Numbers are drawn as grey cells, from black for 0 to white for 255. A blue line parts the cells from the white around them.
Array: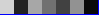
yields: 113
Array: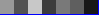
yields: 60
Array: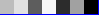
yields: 247
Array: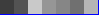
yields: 150
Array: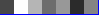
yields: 109
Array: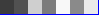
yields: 124
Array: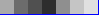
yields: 45
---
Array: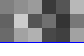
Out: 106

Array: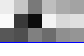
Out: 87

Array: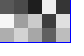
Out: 174

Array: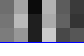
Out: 124

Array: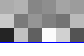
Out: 36

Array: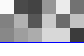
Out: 136

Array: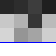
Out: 213
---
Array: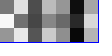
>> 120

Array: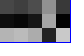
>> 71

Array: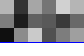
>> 181

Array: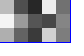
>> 188

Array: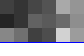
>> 64

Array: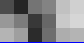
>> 76

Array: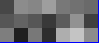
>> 71

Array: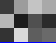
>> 59

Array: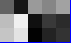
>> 99

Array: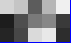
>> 212
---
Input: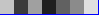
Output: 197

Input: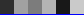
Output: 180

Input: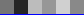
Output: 188

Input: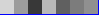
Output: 185

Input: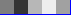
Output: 183

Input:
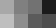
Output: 168

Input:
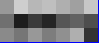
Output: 199

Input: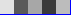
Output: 188

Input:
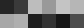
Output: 189
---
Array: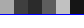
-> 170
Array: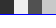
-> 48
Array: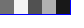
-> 113
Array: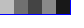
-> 191
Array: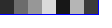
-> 44
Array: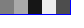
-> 126
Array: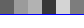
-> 98
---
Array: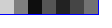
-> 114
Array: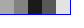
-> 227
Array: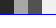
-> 240
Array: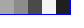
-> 31
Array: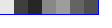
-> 78
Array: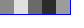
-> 156
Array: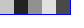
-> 73
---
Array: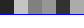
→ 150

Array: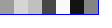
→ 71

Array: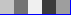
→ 60

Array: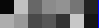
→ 139

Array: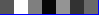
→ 7

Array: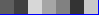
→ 166

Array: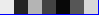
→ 66
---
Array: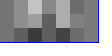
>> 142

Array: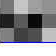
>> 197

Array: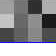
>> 117

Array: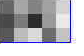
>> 167

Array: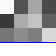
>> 82

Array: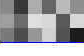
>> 56

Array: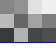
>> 146

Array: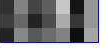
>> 130

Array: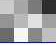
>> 166

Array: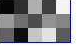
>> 47
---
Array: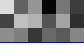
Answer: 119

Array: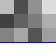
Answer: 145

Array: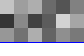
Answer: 84

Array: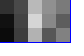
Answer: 144

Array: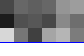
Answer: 149

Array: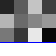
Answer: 196
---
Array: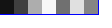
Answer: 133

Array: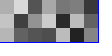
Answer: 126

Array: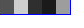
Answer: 82

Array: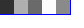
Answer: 138

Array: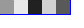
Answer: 153

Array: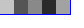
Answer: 137

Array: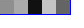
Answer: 143

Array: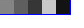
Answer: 95

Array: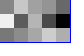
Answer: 148
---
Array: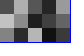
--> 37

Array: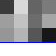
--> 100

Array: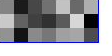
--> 105

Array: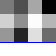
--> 167

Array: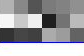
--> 130

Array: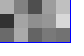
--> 157

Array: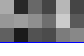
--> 183

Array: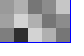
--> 140
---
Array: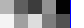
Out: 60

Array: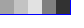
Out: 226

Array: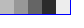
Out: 101

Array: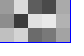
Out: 93

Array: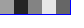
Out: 131

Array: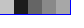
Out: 101
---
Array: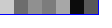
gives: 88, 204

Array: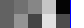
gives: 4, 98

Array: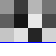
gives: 116, 197

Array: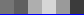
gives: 59, 117

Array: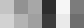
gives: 124, 210

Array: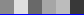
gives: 56, 138

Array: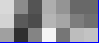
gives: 104, 160

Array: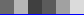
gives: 219, 106

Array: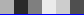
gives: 79, 177
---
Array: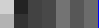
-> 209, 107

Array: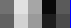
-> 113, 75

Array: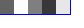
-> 99, 231

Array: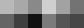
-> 184, 70

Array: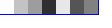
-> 253, 129

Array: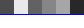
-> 76, 40

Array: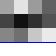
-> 163, 234

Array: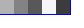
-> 178, 60
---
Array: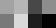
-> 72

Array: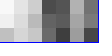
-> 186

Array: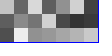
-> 116

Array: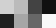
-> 67

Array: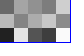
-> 172

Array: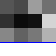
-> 17

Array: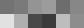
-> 148

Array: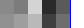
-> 212
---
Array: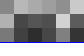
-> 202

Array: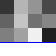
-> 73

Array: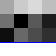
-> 190

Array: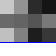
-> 21

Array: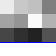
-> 127

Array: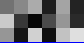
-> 35

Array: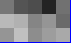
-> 113
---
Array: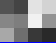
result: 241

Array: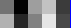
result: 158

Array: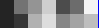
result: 148

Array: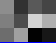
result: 211

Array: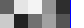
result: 244

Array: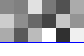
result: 104

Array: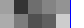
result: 110
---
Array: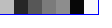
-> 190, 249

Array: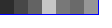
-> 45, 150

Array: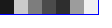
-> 25, 240

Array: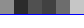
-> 142, 198

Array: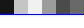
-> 22, 105

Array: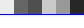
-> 236, 39

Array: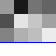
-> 155, 236
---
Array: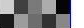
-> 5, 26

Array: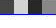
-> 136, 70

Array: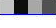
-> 81, 194

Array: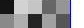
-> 149, 137

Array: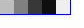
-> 239, 190

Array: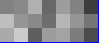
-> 61, 170

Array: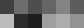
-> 93, 188

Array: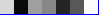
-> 252, 217

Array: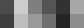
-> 168, 62
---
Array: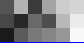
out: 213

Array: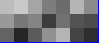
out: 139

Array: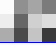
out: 123

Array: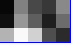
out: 137

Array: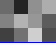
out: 173

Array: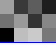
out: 29
